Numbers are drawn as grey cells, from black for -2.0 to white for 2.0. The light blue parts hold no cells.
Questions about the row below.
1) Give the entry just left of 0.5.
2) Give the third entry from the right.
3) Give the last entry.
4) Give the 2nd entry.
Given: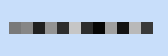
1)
-1.9
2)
-1.7
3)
-1.1
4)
0.1

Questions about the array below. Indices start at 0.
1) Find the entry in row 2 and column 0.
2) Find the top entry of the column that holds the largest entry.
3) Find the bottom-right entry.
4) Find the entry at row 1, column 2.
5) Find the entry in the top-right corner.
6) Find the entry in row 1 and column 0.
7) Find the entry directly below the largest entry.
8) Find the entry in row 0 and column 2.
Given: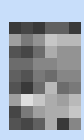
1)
-0.7
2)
-0.9
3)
0.1
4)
0.3
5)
-1.1
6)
0.5
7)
-0.1
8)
-1.1

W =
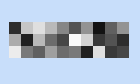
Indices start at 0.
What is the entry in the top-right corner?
0.3
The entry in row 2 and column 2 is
-0.5
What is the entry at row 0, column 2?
1.5
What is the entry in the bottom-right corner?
-0.9
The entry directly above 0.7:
-1.3
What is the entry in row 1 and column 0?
0.7
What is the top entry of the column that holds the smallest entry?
-1.7
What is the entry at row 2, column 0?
1.7
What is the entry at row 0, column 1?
1.1

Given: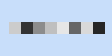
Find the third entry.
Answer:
0.2
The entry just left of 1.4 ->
-0.4
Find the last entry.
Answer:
-1.4
